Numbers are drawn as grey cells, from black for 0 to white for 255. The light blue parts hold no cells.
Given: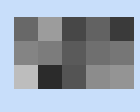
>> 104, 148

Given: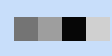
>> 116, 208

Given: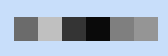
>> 107, 149

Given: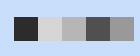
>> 44, 153

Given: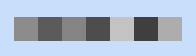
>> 140, 173

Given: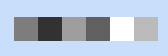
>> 125, 186
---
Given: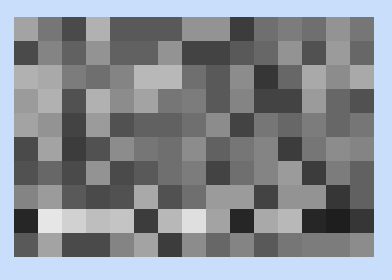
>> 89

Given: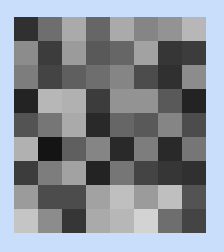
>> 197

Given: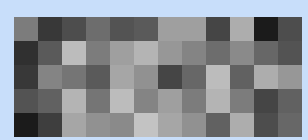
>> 27

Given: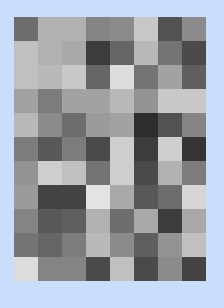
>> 221

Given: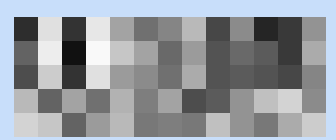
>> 211

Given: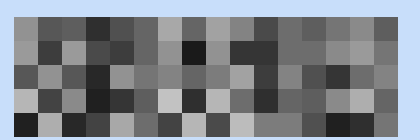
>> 32

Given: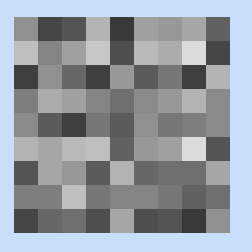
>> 70

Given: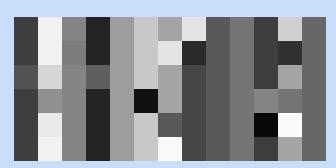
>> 62

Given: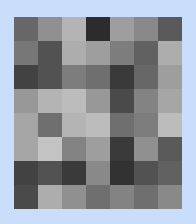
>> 74
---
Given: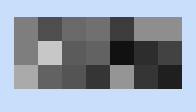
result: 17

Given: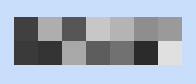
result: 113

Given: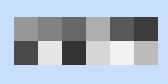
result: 214

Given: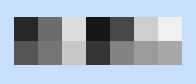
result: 130

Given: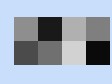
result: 112

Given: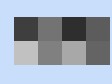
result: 128

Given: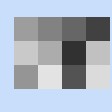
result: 172

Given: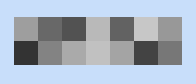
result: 164

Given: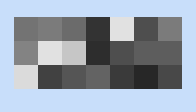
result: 78
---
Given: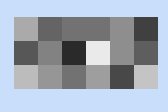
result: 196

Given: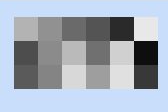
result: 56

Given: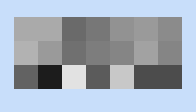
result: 76

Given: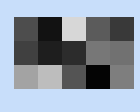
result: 126

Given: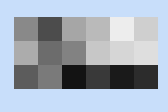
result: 44

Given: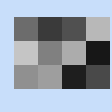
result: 73

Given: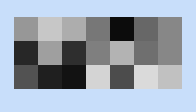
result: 193

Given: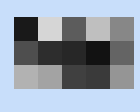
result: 149

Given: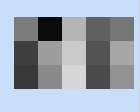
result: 146

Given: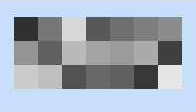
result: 230
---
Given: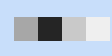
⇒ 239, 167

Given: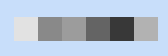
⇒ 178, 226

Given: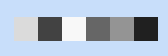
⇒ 32, 219

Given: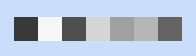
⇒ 100, 57

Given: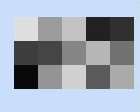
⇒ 48, 9

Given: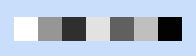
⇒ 2, 255

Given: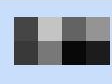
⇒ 148, 57
